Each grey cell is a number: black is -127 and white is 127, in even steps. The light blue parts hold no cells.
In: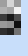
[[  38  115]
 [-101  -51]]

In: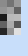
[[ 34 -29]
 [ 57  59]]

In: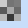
[[ 40 -22]
 [-71  44]]

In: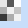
[[113  68]
 [ 45 114]]

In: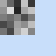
[[ 92 -92]
 [-19   2]]

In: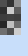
[[ 76 -35]
 [-61 -65]]
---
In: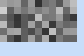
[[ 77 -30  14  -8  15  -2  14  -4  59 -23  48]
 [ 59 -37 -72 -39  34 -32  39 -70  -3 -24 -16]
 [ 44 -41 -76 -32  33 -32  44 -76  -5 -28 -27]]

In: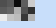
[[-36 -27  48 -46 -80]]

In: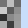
[[ 74 -35  14]
 [ 42 -66  30]]

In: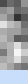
[[ 14  30 -22 -13]
 [ 97  61  43 -14]
 [ 56  28 -35 -26]
 [ -4  49 118  76]
 [ 60  36   5 -11]]

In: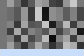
[[  -9  -18  -39   22  -71   73 -107   15    1  -34    0  -56]
 [  -9    3  -71   36  -43  -35   68  -99  -30   56  -65   11]
 [  -9    1  -69   39  -53  -17   59 -114    2   36  -64   24]]

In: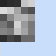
[[ 92  76  36 -28 -47]
 [ -9 -36  83  26  -6]
 [-81 -58 -70 -22 -20]]

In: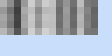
[[ 25 -13 -64  42  62  12  56  59 -19  28 -24  44   4 -27]
 [ 32  -7 -62  38  67  18  62  61 -17  25 -22  49   1 -25]]

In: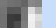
[[-11 -42 -41  -9  91  50]
 [-13 -67 -51  -1 109  81]]

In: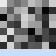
[[  32  -35   44   60  -84   -5 -121  -79]
 [  49  -58  -74   72   31   26  -88   63]
 [  91  -72   29   26  -67 -102  -55  -70]]
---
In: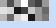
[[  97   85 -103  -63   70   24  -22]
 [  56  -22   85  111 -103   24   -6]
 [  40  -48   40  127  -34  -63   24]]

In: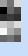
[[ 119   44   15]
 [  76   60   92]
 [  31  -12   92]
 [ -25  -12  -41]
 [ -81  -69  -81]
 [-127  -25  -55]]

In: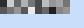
[[-39 -10  21 -39 106 -55 -24 -95   5  21]
 [-82  77 -24  49 -10 -55  61  21  36 -10]]

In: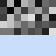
[[  80   66   23  -21    8  -52  -37  -52]
 [  -8   -8  -79  -21  -52  -37  -95   95]
 [ -52 -121   23  -66    8   35  -37   80]
 [ -66   66  -21   66   95  -95   35 -107]
 [ -95   51 -121   51   23 -107  -21  -37]]

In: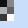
[[  49  -31]
 [ -70  122]
 [-110    7]]

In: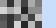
[[ 84  43  72 -90  12  12]
 [ 27 -76  43 -60  43  -4]
 [-33 -76  84 -90  58 -60]
 [-46 -76 -33  27 -60  72]]

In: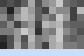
[[ 10 -46  26  56  40 -32  10 -18  72  26 -62 -18]
 [ -3  -3  26  72  40 -78  10  -3  72  10 -18 -46]
 [-18 -93  -3  56  26 -32 -62  40  10  10 -62  56]
 [-32  10 -62  -3  26 -62  56  40  56 -18 -32 -32]
 [-62 -46 -62 -32  40 -46  10  26  72 -18 -32 -46]
 [-78 -46  26 -46  56  -3  10  40  72 -18 -32 -18]
 [-93 -46  40 -32  40  -3 -62  40  56  -3  -3 -18]]

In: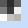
[[124  66  53]
 [ -1 -68 111]
 [-40 -83 -28]]

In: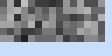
[[ 36  36   8  -7  50 -79  36  21 -50  -7 -21  -7  50  36 -37]
 [ 21  21 -50 -95   8 -21 -21 -21   8 -66 -37 -50   8   8 -21]
 [  8  50 -79   8  21  -7 -21  21 -37 -37 -66 -50  -7 -37  50]
 [ -7  36  50   8 -50  -7 -37   8 -37  21  21  36  50 -21 -21]
 [-21 -50  -7 -66 -66 -50  -7  -7 -66 -21 -21  36  21  36 -37]
 [-37  36 -79  63 -21 -66 -66 -79 -66  21 -37  36 -50 -50  21]]
